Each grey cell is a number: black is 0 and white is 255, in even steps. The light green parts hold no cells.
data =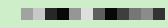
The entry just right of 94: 8
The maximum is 222

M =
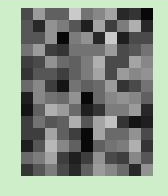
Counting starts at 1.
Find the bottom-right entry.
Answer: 146
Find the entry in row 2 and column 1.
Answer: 86
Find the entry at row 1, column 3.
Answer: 96
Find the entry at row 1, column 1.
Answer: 74
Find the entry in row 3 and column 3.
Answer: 146
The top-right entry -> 8
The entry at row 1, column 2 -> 155
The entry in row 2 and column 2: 40
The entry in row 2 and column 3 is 146
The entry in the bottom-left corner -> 52
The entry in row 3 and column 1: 86
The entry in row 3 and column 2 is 86

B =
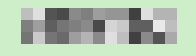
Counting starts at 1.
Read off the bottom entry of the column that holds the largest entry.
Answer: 84
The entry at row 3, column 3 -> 117
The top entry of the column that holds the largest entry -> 180
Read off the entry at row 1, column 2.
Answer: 223
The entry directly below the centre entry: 138
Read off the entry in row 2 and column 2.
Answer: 158
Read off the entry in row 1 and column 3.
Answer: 84
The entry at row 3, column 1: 117
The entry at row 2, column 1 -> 127
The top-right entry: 180
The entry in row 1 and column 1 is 190

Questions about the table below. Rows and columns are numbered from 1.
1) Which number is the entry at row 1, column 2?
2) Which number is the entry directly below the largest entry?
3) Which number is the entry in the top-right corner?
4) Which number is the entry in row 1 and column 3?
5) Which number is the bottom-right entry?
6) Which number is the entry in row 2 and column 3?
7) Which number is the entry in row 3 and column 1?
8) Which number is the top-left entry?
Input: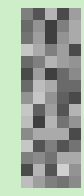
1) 84
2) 115
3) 158
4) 180
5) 138
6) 63
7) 115
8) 127

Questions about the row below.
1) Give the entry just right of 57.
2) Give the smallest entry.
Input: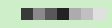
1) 138
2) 34

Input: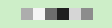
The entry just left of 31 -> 109
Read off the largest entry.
244

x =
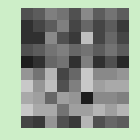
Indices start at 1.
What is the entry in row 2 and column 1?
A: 48
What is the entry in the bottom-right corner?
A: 92
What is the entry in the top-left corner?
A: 80
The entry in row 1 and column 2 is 92
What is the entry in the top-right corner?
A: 92
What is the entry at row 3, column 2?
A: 48
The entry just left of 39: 80
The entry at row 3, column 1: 48
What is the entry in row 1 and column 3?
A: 127
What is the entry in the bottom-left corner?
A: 69

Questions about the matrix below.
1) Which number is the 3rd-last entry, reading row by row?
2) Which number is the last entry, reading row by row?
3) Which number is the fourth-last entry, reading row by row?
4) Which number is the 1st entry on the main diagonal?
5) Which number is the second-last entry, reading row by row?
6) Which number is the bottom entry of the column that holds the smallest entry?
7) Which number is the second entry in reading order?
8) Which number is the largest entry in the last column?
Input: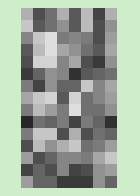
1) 58
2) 100
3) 58
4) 175
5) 145
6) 157
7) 78
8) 198
